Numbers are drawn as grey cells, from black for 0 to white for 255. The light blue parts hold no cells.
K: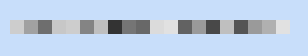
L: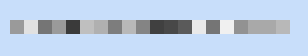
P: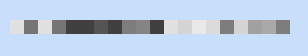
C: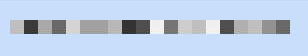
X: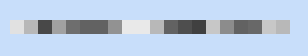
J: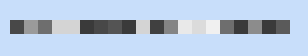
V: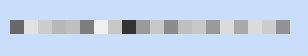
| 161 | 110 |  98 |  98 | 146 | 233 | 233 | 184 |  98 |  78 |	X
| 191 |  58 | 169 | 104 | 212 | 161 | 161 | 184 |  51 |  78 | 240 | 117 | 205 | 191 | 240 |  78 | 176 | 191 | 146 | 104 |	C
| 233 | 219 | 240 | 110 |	J
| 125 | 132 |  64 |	P
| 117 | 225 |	P

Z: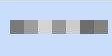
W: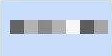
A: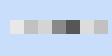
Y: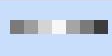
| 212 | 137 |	A
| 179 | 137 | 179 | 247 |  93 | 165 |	W

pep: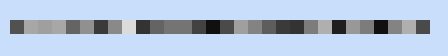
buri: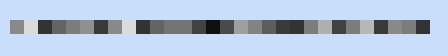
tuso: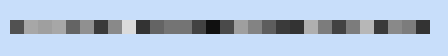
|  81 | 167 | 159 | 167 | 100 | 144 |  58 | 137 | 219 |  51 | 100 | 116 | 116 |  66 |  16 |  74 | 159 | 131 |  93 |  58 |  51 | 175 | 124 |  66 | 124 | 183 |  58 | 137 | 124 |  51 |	tuso
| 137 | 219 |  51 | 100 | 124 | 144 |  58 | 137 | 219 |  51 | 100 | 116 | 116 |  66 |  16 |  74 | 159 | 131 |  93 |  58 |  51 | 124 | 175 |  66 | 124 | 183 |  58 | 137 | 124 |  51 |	buri
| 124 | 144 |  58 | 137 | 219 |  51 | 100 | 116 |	buri
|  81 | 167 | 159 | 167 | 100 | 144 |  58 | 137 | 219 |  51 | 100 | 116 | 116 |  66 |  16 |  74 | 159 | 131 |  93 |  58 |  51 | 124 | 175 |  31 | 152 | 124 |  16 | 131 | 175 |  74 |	pep

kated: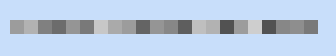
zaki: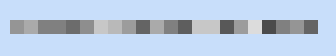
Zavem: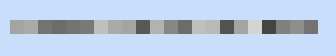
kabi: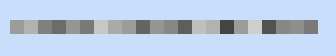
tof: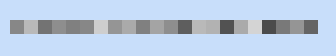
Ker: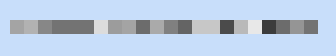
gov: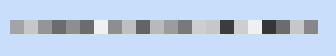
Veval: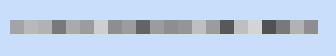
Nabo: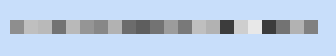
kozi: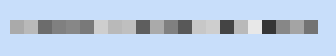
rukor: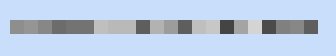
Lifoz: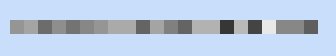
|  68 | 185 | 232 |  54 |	kozi
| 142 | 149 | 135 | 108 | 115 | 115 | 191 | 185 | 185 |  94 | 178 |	rukor
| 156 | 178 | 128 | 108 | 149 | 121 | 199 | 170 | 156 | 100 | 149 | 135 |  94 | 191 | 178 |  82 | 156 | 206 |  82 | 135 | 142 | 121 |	kated
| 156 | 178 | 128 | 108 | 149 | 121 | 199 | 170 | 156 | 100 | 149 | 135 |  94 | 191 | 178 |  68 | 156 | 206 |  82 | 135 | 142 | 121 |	kabi

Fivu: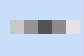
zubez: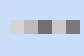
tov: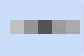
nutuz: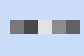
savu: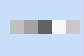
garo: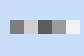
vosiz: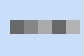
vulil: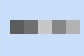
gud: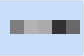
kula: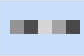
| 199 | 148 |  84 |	Fivu
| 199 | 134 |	vulil
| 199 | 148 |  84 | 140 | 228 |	Fivu
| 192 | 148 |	tov
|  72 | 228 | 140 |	nutuz

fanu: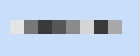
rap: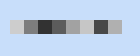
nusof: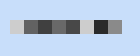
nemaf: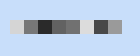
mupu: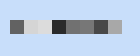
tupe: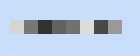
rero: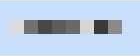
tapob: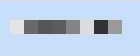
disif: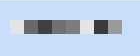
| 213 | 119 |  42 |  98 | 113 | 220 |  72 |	nemaf
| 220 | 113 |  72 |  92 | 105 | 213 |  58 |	rero
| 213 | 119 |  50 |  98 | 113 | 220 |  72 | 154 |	tupe
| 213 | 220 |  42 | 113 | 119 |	mupu

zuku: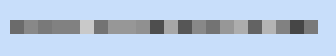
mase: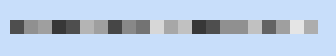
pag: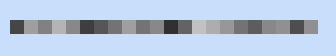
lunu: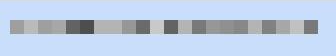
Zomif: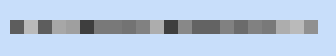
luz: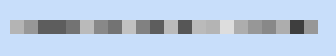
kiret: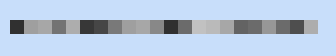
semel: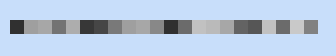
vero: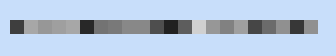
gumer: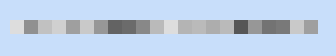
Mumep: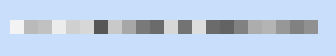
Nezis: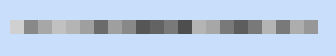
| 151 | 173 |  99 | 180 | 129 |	zuku
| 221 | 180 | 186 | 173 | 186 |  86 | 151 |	gumer
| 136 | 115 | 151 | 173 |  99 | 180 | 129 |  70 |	zuku
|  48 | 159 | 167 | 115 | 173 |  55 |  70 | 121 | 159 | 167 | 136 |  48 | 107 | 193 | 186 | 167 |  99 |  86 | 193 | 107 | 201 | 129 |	semel
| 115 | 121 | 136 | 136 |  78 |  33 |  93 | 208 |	vero

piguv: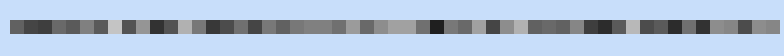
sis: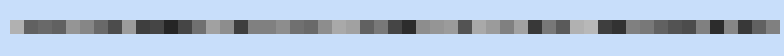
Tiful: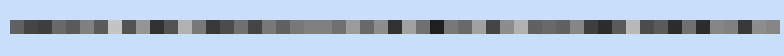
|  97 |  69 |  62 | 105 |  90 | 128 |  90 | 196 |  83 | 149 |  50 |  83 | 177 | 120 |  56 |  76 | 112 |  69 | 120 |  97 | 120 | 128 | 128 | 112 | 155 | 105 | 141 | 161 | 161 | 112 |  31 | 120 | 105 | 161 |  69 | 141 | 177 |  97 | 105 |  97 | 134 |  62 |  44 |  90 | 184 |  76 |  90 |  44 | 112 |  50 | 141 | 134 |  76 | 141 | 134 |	piguv
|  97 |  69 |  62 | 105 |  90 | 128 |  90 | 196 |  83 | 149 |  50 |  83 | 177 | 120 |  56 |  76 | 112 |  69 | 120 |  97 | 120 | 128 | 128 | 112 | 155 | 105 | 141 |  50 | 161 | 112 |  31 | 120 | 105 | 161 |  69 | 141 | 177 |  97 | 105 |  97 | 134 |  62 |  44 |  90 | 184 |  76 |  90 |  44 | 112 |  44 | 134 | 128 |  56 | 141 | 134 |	Tiful
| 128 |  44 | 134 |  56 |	sis
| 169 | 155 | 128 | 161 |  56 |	sis

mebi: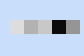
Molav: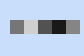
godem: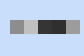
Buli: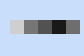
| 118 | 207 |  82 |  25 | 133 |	Molav
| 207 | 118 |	Buli
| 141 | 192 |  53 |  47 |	godem
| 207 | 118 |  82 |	Buli

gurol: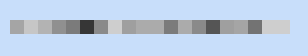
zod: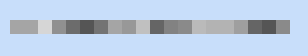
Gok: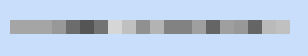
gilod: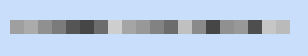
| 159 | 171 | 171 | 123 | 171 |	gurol
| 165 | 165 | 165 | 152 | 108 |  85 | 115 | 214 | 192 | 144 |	Gok

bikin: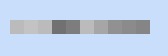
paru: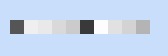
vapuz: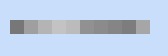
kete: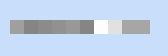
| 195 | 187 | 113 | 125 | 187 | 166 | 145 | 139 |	bikin
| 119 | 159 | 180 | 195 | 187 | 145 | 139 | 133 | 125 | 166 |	vapuz
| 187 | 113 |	bikin
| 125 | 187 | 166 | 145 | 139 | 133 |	bikin
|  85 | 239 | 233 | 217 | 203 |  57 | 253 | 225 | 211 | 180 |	paru

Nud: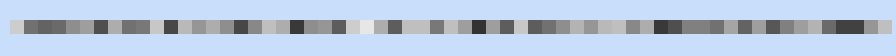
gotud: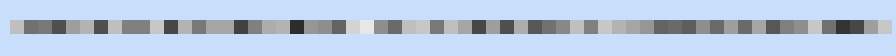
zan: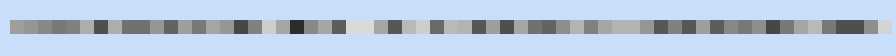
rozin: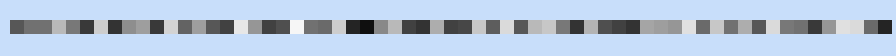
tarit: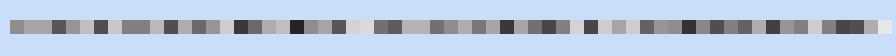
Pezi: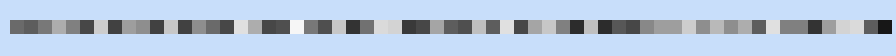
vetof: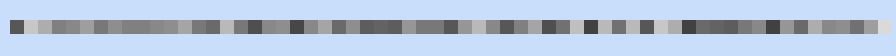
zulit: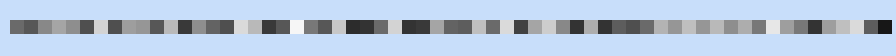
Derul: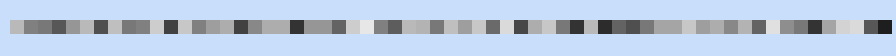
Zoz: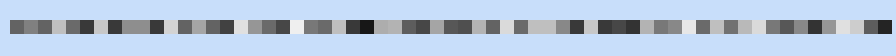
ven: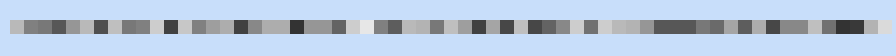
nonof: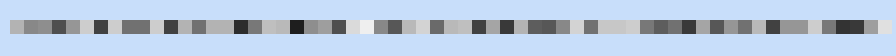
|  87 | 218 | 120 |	rozin
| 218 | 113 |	tarit

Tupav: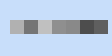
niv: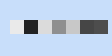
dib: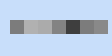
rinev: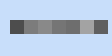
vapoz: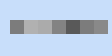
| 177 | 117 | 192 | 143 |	Tupav
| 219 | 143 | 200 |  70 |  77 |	niv
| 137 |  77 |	Tupav
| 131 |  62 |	dib
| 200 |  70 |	niv
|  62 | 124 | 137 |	dib

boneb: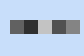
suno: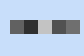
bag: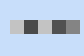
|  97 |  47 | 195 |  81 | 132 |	boneb
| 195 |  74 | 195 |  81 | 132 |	bag
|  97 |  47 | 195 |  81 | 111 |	suno

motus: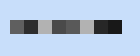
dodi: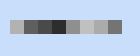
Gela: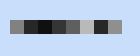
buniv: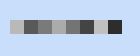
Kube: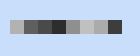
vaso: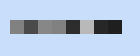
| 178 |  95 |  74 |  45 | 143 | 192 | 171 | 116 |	dodi
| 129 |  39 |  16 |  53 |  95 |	Gela
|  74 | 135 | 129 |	vaso
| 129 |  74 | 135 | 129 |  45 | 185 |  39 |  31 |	vaso
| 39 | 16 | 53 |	Gela

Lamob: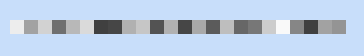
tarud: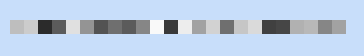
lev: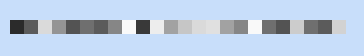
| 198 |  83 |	Lamob
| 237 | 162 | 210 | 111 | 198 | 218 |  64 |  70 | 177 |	tarud
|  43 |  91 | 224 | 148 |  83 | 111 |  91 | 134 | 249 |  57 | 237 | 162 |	tarud
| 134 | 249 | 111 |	lev
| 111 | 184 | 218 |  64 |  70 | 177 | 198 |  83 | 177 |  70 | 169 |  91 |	Lamob

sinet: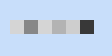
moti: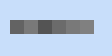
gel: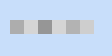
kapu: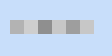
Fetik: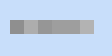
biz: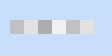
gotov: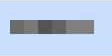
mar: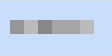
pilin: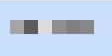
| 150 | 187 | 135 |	mar
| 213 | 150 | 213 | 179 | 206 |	gel
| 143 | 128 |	pilin
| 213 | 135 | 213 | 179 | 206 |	sinet
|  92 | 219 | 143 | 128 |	pilin
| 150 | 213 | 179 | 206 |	gel
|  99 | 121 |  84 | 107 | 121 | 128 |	moti

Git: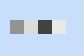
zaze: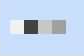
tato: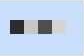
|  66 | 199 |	zaze
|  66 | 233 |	Git
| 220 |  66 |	Git

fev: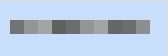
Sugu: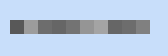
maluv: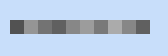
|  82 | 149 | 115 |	maluv
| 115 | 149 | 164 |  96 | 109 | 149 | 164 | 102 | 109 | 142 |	fev
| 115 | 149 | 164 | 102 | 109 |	Sugu
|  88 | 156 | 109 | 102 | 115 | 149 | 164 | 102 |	Sugu
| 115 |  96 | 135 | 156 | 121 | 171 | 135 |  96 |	maluv
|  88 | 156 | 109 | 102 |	Sugu

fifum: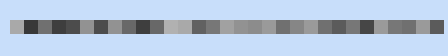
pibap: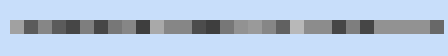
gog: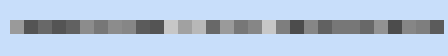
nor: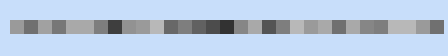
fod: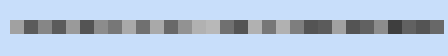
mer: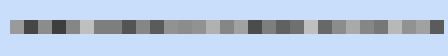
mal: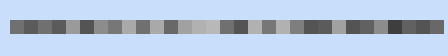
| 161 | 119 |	nor
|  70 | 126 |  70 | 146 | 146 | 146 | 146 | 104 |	pibap
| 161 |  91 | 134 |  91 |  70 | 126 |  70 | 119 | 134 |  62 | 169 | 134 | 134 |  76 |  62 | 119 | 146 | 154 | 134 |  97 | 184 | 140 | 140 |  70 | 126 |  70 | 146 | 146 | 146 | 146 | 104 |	pibap
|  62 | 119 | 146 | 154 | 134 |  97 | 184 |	pibap
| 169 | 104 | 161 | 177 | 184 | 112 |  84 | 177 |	mal
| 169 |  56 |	fifum

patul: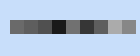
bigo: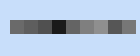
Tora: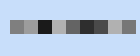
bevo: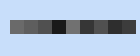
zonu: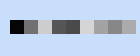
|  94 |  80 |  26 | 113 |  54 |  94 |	patul
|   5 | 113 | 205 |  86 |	zonu
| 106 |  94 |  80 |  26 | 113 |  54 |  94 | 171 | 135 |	patul
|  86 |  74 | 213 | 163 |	zonu

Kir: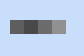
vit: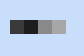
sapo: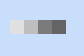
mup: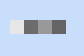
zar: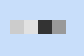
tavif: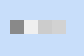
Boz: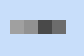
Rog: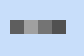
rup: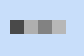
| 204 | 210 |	tavif
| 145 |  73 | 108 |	Boz
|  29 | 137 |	vit
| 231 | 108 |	mup
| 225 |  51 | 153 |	zar
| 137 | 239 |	tavif

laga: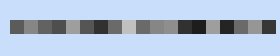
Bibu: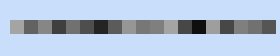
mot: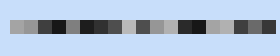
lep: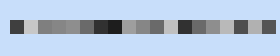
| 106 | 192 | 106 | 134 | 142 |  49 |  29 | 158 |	laga
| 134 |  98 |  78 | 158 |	laga

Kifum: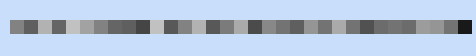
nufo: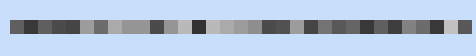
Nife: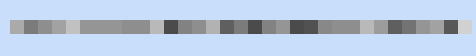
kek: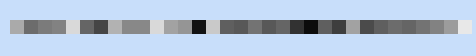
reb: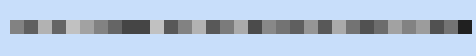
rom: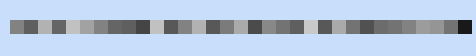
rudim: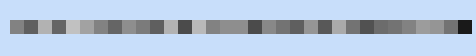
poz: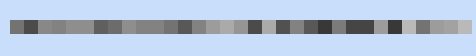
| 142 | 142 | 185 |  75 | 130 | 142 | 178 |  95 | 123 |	Nife
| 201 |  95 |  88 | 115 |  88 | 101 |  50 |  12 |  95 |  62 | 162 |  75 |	kek
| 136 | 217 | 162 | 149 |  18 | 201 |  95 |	kek

